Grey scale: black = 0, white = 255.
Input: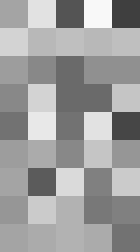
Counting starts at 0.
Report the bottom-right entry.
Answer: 114
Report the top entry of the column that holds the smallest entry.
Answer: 63
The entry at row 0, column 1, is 226
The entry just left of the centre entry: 232
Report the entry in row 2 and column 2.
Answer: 106
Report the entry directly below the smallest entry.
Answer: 191
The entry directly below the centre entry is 136
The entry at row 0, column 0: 164
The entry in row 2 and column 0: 157
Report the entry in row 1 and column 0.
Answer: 211
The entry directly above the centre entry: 106
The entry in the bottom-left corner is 164
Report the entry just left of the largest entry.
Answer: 84

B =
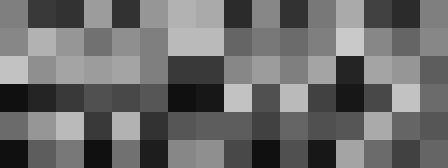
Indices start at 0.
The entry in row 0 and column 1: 57
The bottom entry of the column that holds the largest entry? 164
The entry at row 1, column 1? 178
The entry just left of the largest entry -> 127
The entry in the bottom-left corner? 16
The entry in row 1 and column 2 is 150
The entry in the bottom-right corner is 101
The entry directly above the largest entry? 170
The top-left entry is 127
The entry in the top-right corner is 127
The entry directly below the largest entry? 36
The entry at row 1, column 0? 135
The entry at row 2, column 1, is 143
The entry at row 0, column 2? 50
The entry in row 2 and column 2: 164

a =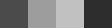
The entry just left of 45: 193
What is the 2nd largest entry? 157

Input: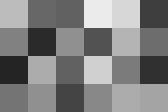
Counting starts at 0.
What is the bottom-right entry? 164
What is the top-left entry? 188
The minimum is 36
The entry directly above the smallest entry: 129
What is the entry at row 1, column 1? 42
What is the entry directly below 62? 109
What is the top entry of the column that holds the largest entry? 235
